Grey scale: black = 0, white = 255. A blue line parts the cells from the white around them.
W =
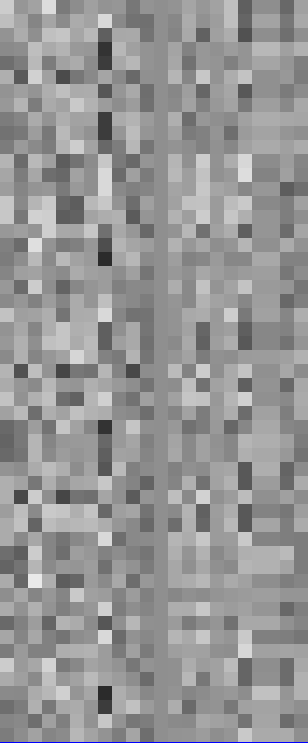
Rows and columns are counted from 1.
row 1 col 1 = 204
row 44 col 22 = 127
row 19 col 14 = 130
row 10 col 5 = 185
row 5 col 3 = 185
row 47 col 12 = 143
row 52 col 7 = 146
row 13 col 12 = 143
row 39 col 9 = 110
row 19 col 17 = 135
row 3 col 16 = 160
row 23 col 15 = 172
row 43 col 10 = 156
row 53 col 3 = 162
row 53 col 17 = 149
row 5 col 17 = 128
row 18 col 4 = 147
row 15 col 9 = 147
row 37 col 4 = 201
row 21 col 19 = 154
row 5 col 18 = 148
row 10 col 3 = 157
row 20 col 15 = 167
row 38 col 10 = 137
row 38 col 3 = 100
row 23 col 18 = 121
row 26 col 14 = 162
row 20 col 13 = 152
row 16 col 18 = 175
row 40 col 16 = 137
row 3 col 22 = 143
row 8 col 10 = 156
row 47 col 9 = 122
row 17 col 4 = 206
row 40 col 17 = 152
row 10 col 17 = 110
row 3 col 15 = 97
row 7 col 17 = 166
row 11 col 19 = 170

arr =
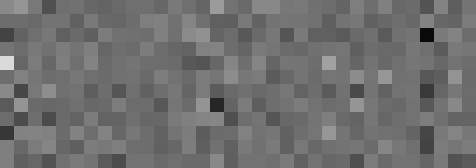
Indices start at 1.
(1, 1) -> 137
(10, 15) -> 92
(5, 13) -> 107
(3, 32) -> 122
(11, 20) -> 122
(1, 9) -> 105
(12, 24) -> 103
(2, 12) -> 128
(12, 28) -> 106
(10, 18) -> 129
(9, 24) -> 126
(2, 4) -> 115
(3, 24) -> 96
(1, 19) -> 136
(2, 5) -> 115
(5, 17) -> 133
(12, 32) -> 121
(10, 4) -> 129
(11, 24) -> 112
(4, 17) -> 109
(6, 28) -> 150
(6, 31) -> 87
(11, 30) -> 111
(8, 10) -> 108
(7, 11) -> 97
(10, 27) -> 115
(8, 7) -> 104
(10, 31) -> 70
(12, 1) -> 127
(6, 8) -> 107
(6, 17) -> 140
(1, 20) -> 136
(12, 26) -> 79
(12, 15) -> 106
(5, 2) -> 102
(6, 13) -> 114
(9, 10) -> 111
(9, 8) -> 99

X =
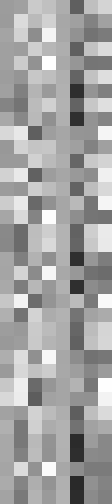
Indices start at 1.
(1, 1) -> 156
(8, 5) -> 178
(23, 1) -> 176
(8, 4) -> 209
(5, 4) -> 254
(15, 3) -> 105
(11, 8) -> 160
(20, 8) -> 108
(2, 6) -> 160
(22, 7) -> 121
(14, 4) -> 188
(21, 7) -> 140
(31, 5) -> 178
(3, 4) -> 244
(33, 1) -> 168
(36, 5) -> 178
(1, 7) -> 191
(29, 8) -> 243
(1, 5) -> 173
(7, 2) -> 128
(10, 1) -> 216
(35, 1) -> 171
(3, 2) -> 210
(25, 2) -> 157
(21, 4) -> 152
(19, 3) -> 178
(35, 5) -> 176
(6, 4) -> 190
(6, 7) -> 194
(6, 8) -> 222
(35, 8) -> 131
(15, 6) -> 185
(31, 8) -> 171
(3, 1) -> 164
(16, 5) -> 167
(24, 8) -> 213
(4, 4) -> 182
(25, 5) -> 174
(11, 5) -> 168

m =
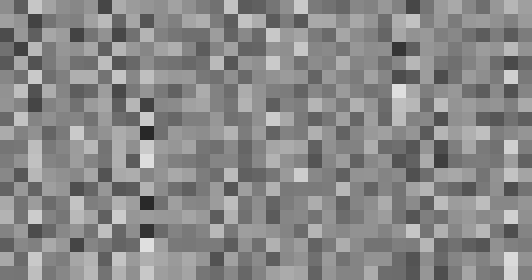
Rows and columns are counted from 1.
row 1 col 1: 141
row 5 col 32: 119
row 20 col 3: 190
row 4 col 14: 134
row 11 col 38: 126
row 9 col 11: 202
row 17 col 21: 132
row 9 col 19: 144
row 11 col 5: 134
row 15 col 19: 142
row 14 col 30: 161
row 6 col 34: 156
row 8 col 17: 118
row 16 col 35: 137
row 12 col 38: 98
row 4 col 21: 143
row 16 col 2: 116
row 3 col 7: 116
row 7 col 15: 172
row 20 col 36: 116
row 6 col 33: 114
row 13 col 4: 151
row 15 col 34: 161
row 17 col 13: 131
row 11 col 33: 127
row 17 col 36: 120
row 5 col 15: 112
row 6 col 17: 144
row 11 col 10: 143
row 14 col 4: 159
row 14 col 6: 79
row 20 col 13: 151
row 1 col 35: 110
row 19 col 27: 147
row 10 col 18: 124
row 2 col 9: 102
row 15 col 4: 107

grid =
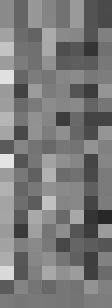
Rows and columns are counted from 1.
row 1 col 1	138
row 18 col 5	71
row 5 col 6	94
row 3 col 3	99
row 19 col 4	143
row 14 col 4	145
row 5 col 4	145
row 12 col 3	119
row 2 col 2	101
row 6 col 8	125
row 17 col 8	155
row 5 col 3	112
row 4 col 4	169
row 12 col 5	143
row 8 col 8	118
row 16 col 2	89
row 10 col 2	72
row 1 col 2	101
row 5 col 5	91
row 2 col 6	154
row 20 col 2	85
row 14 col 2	102
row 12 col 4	163
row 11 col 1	90
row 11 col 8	129
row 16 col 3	169
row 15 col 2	110
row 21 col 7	147
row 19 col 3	135
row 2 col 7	83
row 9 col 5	60
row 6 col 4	118
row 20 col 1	217
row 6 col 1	225
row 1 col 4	132

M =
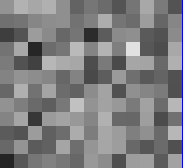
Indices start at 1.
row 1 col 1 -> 147
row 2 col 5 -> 143
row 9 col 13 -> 113
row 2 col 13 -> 134
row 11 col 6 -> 110
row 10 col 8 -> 167
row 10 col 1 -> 91
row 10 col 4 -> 96
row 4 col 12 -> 77
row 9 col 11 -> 158
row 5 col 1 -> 123
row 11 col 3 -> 91
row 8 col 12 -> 108
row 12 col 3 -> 118
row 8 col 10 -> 122
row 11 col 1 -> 104
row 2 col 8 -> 173
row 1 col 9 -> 84
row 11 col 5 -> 165
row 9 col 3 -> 55
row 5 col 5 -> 171
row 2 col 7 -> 128
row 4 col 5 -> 118
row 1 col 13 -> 83
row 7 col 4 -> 164
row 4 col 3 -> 38
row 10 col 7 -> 125
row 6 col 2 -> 147
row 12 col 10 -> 157
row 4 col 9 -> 127
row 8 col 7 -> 147
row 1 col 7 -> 118
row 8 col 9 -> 152
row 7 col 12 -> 123
